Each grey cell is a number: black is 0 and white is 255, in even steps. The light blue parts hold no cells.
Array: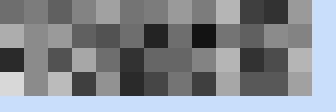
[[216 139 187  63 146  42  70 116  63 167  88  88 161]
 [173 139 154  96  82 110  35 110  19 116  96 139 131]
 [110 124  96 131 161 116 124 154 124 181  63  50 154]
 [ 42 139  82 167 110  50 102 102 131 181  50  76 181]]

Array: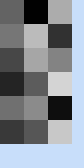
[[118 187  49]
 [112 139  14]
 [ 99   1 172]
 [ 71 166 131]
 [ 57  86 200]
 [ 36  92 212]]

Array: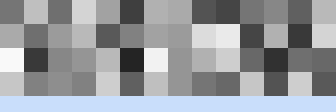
[[249  57 135 149 185  36 242 149 177 206 104  49 111 104]
 [198 129 142 129 206  96 191 149 117 104 198  83 206  89]
 [170 111 155 185  89 129 162 155 220 234  69 177  57 212]
 [117 191 111 212 162  63 177 170  83  69 117 135  96 185]]

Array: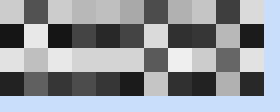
[[226 191 232 212 212 212  90 239 204 102 226]
 [204  82 204 184 191 169  76 177 197  62 218]
 [ 34  96  54  76  54  27 197  48  34 177  40]
 [ 21 232  21  68  40  68 218  48  54 184  27]]

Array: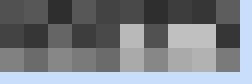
[[129 107 135 122 107 170 135 170 178 122]
 [ 81  87  46  87  67  73  46  61  54  93]
 [ 67  54 101  61  73 185  81 192 192  54]]

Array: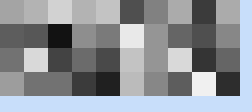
[[164 179 210 179 195  79 129 171  59 171]
 [157 114 114  59  32 187 135  93 240  45]
 [114 217  67 107  73 195 149 217  52 101]
 [ 93  87  18 142 122 233 149 101  79 135]]

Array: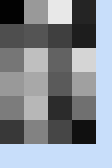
[[153 168  90 160]
 [124 183  43 112]
 [118 191  98 213]
 [ 78  84  63  29]
 [ 56 130  70  16]
 [  2 153 232  36]]

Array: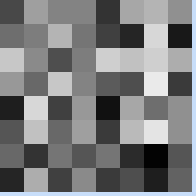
[[199 138  78 125 207 193 207 173]
 [152 104 199 131  91  78 234  58]
 [110 125 180 117  64  37 215  24]
 [104  51 117  85 117  43   3  85]
 [ 85 193 104 159  58 186 228 144]
 [ 72 159 131 131  51 167 180 144]
 [ 37 173  64 138  58  78  30  98]
 [ 30 215  64 152  17 167 110 144]]

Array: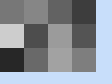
[[205  77 155  84]
 [119 134  98  61]
 [ 39 105 162 126]]
